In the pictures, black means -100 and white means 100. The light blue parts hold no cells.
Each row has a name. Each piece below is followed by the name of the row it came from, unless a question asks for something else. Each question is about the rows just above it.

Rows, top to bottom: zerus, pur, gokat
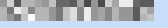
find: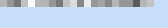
gokat
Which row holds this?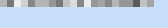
pur

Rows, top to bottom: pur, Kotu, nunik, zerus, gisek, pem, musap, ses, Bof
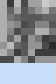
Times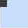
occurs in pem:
1
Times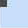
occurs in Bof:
3
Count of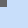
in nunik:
3
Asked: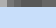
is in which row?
nunik
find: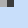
pur
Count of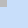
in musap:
1

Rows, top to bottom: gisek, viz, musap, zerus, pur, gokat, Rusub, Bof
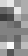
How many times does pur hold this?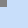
4
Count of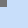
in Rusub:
1
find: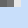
viz

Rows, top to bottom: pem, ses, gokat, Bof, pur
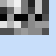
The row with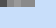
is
pur
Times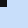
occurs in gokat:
0
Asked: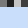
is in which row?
pem
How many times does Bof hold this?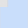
2
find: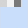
pem

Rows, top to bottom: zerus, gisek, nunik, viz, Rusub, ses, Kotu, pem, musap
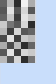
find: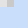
nunik
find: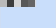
Rusub

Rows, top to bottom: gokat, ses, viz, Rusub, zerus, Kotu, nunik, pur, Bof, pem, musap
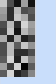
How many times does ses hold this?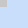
0
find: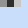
viz
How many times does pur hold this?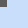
0
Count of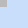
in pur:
1

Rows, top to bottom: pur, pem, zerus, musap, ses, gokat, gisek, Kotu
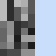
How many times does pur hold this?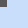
1
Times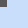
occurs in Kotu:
0
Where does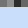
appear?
gisek
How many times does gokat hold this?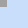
3

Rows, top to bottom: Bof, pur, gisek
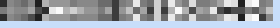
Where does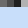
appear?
gisek
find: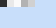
pur
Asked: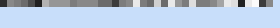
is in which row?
gisek

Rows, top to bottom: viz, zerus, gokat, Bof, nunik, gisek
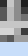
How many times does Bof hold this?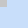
4
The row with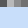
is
gokat
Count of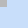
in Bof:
0

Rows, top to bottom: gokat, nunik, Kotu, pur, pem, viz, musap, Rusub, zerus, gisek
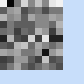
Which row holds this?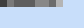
pur
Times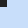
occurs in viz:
3
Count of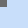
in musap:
2
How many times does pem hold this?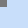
1
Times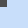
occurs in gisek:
3

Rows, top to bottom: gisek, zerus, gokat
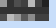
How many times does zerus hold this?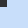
7
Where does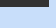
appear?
zerus
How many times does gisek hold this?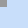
1
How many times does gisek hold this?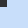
1
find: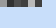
gisek
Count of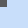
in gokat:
1

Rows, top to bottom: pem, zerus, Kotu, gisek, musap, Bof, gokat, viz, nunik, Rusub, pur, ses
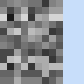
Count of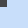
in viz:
4
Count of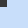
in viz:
1
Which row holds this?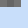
gokat
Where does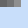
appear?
gokat

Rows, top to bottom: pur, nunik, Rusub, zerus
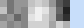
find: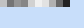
nunik
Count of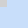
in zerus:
4
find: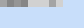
zerus

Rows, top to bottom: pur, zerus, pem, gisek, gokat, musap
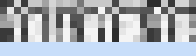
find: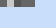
zerus
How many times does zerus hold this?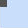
10
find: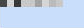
pur
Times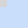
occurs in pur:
5

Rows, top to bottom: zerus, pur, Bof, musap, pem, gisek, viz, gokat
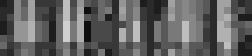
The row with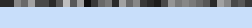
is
pur
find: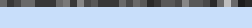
viz
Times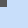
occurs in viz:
6

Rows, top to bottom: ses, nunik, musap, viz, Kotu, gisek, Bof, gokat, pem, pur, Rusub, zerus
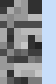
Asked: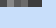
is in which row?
gokat
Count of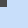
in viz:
5
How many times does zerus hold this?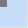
2
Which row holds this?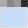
nunik
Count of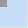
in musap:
3
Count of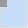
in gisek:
0
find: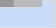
pur

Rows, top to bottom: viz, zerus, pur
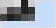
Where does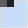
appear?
zerus
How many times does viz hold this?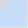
1
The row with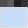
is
zerus
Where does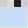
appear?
viz
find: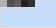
zerus
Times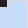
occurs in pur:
1
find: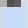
zerus

